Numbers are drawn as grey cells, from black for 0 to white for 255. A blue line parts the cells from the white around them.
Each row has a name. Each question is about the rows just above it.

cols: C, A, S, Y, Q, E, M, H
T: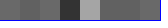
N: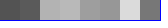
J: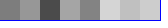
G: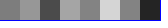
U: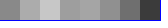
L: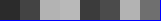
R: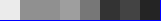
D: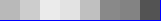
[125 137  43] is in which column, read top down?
C
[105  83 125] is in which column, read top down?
C
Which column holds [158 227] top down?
Y
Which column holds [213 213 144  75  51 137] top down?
E

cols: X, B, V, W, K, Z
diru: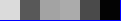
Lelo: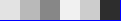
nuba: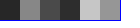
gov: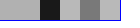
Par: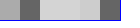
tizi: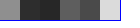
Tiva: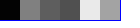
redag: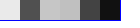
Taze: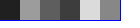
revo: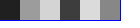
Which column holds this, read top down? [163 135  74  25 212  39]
V
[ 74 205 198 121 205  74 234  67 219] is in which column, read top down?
K
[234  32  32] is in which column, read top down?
X
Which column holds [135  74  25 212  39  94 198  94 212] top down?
V
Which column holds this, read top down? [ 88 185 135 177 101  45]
B
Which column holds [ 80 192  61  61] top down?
W

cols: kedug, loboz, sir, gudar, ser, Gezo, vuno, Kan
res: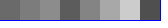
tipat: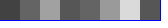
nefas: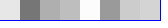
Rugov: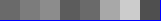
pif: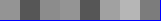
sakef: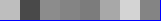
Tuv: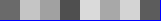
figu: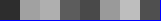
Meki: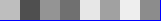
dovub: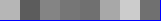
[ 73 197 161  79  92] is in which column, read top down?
loboz
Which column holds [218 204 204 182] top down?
vuno
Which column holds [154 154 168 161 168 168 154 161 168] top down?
Gezo

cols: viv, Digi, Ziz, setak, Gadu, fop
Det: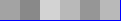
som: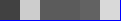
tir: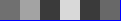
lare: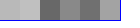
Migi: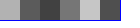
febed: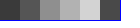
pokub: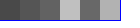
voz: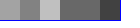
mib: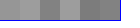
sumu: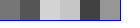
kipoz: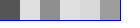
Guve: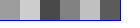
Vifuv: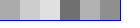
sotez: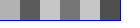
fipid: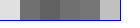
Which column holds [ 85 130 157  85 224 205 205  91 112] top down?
Digi
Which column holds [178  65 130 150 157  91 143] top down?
fop
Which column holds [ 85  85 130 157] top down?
Digi
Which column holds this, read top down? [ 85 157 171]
viv
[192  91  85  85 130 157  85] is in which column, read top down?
Digi

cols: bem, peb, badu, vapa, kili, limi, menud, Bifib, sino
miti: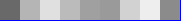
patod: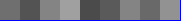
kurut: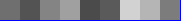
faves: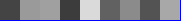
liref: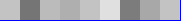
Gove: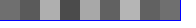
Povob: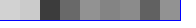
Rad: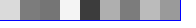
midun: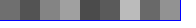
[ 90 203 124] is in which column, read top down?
peb
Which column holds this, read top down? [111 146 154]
sino
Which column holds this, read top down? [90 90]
limi
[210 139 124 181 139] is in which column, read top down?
menud
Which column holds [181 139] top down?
menud
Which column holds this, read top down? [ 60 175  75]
vapa

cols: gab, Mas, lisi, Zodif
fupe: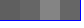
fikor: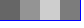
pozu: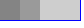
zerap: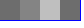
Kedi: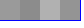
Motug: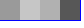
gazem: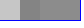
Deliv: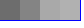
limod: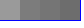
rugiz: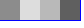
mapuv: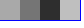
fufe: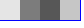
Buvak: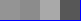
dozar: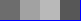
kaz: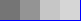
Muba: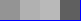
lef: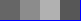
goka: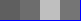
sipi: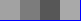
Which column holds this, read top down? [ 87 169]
lisi
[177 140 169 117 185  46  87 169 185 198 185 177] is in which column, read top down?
lisi
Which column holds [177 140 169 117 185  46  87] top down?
lisi
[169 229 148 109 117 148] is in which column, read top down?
gab
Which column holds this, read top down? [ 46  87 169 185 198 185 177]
lisi

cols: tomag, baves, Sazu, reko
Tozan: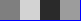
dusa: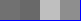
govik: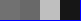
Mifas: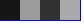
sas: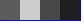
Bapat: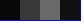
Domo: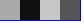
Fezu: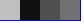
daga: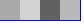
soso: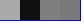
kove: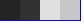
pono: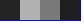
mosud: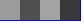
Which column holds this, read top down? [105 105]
baves
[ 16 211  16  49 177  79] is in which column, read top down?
baves
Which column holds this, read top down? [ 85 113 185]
reko
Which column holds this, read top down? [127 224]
Sazu
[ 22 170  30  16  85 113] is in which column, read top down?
reko

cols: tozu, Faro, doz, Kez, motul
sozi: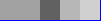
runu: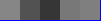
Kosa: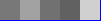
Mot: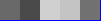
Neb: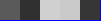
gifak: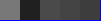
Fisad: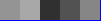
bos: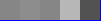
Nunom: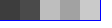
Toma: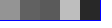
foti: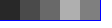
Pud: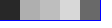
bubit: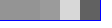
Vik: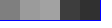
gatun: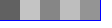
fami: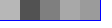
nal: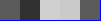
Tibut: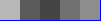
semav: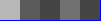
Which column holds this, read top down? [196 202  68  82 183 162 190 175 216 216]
Kez
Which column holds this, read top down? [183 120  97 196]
Kez
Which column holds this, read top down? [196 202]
Kez
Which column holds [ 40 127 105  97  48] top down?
motul
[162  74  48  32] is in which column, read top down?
Faro
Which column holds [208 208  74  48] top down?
doz

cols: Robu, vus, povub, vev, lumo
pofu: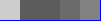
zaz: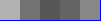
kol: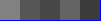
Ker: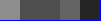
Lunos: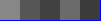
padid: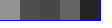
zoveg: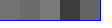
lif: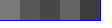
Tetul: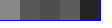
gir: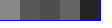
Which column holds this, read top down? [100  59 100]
vev
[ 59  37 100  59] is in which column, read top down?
lumo

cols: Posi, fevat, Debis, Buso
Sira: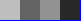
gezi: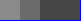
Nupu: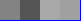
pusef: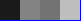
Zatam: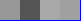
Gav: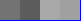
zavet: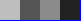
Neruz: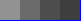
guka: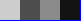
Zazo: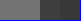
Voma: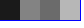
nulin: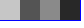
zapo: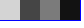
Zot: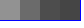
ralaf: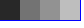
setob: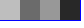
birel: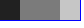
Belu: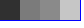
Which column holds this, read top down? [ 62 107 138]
Debis
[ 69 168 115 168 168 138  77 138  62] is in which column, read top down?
Debis

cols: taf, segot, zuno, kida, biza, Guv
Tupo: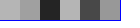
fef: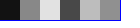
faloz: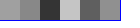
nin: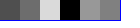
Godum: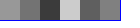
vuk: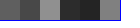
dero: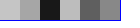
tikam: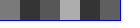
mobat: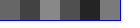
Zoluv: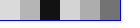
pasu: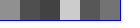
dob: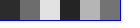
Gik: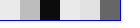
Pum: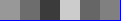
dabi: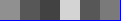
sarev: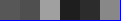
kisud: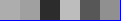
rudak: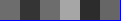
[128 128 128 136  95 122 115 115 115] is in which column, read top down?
Guv
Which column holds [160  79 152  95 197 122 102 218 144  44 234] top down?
taf
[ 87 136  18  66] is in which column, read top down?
zuno
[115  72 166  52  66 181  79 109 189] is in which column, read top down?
segot
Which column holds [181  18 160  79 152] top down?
taf

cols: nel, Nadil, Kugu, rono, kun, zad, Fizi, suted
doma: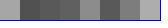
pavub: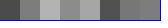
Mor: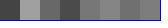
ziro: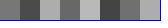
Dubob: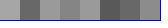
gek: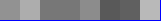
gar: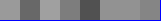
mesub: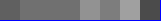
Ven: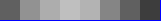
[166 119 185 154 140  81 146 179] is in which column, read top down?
kun
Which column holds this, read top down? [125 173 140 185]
suted
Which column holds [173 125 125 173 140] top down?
suted
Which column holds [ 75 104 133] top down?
rono

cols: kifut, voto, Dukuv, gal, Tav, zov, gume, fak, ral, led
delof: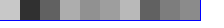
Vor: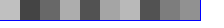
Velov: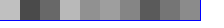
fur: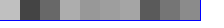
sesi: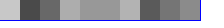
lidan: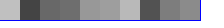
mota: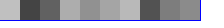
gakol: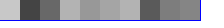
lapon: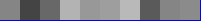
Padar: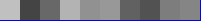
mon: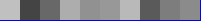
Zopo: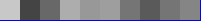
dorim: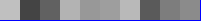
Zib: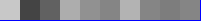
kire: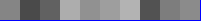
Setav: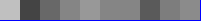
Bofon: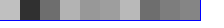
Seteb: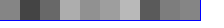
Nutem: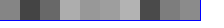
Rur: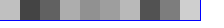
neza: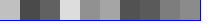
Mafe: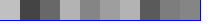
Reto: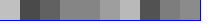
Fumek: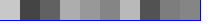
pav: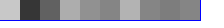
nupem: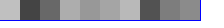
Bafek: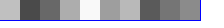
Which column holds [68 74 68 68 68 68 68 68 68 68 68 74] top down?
voto
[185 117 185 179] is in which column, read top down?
gume
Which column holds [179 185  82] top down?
gume

